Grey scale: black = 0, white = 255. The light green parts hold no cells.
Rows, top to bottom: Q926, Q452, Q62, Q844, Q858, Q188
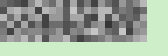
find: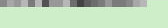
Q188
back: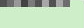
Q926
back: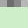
Q926

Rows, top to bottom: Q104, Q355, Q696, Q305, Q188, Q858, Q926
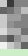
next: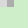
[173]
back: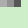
Q858
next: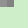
[130]
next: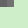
[145]
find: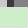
Q104

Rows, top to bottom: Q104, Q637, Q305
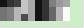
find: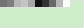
Q637
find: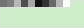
Q305
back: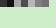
Q305

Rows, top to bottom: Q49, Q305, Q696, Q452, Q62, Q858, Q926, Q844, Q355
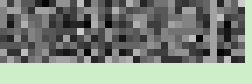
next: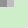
[6]
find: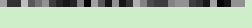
Q844

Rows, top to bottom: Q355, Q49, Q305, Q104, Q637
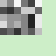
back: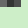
Q49
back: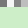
Q355
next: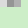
[133]
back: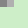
Q104
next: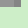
[36]
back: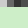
Q49
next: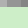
[36]

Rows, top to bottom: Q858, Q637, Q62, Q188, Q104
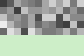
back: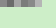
Q188
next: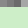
[207]
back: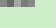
Q188
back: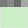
Q188
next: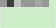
[181]
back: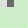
Q104
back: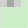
Q858

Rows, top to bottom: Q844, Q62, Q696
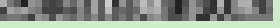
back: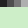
Q62
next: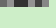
[91]
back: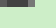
Q62
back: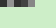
Q62
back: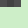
Q844
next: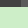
[78]

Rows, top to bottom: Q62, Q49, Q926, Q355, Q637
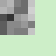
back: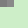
Q637
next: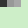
[196]

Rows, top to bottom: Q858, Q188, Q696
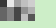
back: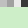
Q858
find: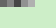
Q188
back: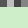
Q696

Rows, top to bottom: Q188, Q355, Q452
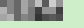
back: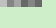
Q188
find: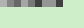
Q355
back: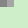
Q188

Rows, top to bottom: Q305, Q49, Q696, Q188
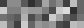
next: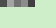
[189]
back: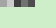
Q696
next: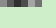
[140]
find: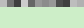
Q188

